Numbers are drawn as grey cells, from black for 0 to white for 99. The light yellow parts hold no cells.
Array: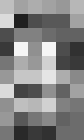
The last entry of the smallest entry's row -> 63
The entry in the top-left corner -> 74
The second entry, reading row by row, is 63
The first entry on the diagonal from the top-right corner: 71
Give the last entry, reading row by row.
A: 42
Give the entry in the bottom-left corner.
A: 46
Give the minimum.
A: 12
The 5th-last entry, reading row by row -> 16
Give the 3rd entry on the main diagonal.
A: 50
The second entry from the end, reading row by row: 42
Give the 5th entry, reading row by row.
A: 59
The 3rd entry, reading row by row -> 67

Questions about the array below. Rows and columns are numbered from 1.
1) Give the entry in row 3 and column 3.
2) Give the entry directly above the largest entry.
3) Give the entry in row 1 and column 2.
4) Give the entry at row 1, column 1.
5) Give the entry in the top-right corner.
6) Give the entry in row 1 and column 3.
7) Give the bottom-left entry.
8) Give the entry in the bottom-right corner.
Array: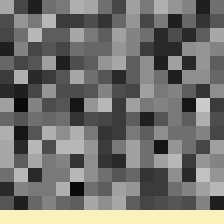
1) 71
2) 20
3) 27
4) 65
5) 43
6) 12
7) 33
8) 12
